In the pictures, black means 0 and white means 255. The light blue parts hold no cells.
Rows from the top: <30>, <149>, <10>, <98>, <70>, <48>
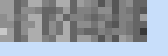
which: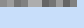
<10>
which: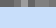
<149>
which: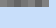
<10>
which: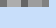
<48>
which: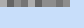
<98>
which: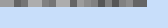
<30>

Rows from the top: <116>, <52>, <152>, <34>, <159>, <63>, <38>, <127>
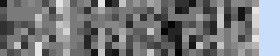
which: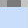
<34>
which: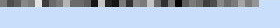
<127>
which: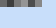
<116>
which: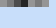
<159>
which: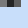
<63>
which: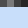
<34>

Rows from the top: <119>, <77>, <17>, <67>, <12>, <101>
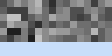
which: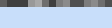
<77>
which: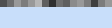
<119>
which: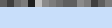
<101>
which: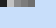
<101>
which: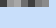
<77>
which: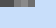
<77>
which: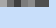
<77>

